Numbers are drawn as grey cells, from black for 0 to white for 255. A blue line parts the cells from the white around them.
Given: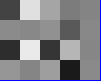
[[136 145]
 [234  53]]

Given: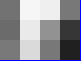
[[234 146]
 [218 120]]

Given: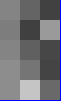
[[ 64 154]
 [ 96  71]]

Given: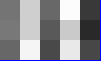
[[207  89]
 [245  73]]

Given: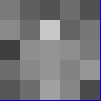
[[109 199]
 [142 147]]

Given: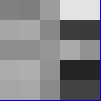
[[168 136]
 [141 149]]

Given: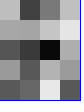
[[165 197]
 [ 58   9]]

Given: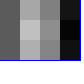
[[192 142]
 [175 132]]

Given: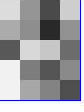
[[142  41]
 [216 199]]
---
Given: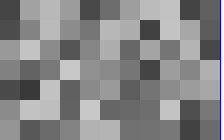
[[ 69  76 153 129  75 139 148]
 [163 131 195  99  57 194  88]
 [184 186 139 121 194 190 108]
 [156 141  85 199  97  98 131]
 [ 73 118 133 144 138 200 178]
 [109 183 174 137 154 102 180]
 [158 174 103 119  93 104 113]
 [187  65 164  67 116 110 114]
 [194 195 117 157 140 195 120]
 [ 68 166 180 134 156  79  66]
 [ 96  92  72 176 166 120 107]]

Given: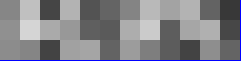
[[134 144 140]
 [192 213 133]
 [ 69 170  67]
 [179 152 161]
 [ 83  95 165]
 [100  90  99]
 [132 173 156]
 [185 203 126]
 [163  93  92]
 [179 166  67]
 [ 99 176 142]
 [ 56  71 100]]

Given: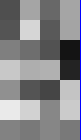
[[ 79  84 127 200 144 234 130]
 [165 214 110 174  84 210 121]
 [104  89  82 177  69 135 134]
 [165 164  20  35 196 203 121]]

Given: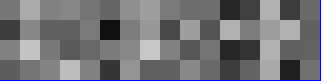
[[119  61 130  93]
 [170 135 196 116]
 [130  97 120 132]
 [134  96  89 188]
 [116 121 104 129]
 [101  16 123  54]
 [142 124 136 147]
 [158 152 199  95]
 [122  72 130  97]
 [109 158  87 136]
 [110  84 116 105]
 [ 38 176  38  61]
 [ 64 124  51  99]
 [177 157 177 169]
 [ 60 176  97  30]
 [106  97  98 113]]

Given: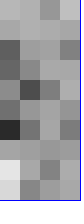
[[183 168  95 102 140 112  42 165 229 216]
 [177 176 158 137  77 151 116 159 168 135]
 [151 172 162 169 126 164 166 152 131 157]
 [191 167 129 168 174 149 124 156 172 168]]

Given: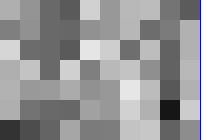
[[175 127 214 175 178 175  51]
 [148 145 108 195 153 115  77]
 [105 105 105 105 155 105 100]
 [ 90 103  90 208 171 103 166]
 [209 145 229 127 145 161 123]
 [152 152 206 185 152 152 125]
 [184 183 110 195 230 209 195]
 [188 109 189 143 188 177 199]
 [116 123  98  98  88  22  98]
 [ 91 177 177 184 177 204 141]]

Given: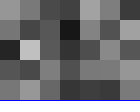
[[150 118  37  85 119]
 [121  70 192  73 151]
 [ 74  87  89 126 103]
 [ 65  23  51  80  54]
 [162 131  78 121  62]
 [126  82 137 122  58]
 [ 59 161  86 150 122]]
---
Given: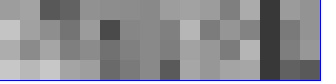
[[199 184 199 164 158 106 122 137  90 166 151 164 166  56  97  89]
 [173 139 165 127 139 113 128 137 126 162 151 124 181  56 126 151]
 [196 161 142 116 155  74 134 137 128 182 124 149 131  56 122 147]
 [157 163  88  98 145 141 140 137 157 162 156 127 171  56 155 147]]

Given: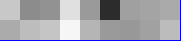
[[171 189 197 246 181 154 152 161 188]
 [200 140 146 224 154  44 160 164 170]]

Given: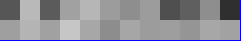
[[159 180 161 198 167 141 166 156 158 149 167 162]
 [ 86 185  91 161 182 156 142 156  79  95 142  47]]

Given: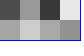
[[165 204 168 146]
 [ 77 153  57 232]]

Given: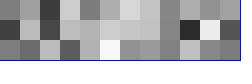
[[126 108 187  92 178 247 145 154 129 192 136 124]
 [ 64 187  72 189 180 205 198 194 133  44 236  85]
 [126 160  61 205 125 174 215 195 134 174 145 161]]

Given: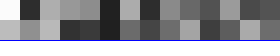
[[188 144 185  50  58  32 107  69 109 164  62  93 170 109]
 [251  45 174 152 141  33 172  45 138 104  82 155  74  83]]
